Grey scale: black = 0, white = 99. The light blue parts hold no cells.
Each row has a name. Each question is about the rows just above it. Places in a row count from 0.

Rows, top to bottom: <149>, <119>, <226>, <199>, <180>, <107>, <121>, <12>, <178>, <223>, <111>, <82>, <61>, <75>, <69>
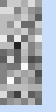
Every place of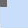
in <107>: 1 3
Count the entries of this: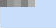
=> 5
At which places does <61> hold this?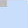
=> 1 2 3
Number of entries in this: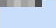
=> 6
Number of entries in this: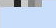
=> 6

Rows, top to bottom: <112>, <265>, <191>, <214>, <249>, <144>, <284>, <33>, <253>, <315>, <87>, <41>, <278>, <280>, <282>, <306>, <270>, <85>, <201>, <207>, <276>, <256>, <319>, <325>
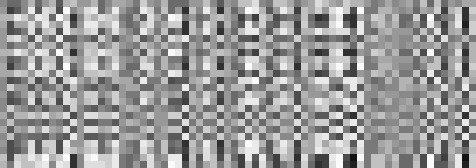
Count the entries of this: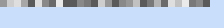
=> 30
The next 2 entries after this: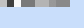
[41 53]
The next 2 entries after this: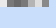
[59 91]
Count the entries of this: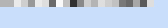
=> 22
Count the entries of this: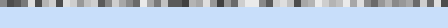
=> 64

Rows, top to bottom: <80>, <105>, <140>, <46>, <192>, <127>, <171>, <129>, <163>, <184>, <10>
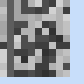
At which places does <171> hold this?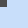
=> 3 4
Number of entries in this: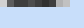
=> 10
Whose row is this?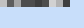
<105>

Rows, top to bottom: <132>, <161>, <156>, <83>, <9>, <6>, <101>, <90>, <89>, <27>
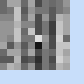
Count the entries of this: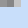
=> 3
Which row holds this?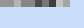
<83>
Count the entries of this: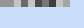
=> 10
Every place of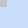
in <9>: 2 4 8
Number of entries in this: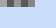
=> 5

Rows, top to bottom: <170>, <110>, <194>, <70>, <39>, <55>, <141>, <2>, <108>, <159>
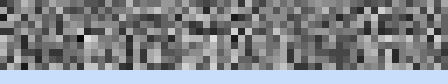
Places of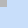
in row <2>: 0 22 29 33 53
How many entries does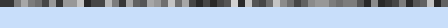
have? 64
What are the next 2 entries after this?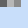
[16 65]
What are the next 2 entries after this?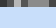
[33 43]
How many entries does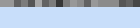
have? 20
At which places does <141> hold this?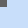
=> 5 9 20 27 43 49 55

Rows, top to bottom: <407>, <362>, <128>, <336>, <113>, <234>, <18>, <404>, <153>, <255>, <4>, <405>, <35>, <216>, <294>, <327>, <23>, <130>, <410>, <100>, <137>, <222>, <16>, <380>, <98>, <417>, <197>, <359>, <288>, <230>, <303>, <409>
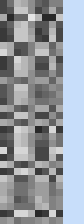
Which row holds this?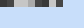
<234>
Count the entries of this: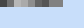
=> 9
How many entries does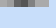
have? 7
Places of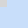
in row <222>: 0 2 3 8
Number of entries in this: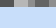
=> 8

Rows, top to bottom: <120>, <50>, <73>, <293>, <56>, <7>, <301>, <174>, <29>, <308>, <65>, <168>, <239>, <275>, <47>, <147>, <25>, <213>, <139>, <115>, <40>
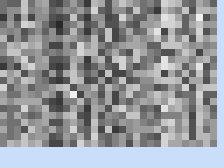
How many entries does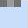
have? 3
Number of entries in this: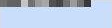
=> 13
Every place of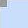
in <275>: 0 3 12
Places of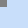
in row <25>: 3 8 16 23 24 25
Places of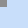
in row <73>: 1 5 6 13 14 18 22 27
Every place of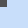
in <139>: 3 17 27
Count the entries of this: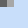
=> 2

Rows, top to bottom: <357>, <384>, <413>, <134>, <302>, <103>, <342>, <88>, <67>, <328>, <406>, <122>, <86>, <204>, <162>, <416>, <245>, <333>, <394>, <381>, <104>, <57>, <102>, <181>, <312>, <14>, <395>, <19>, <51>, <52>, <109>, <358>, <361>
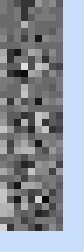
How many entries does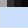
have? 4
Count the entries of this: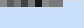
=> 9
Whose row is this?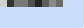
<361>
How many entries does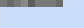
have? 9

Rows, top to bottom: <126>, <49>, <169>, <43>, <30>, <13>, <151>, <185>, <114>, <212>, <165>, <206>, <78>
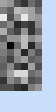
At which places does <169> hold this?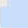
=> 0 3
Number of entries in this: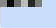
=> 6
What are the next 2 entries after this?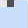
[58 90]
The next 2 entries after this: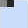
[26 20]

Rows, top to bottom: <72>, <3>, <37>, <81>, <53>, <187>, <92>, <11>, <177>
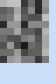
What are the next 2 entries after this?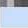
[32 75]
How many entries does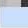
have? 4

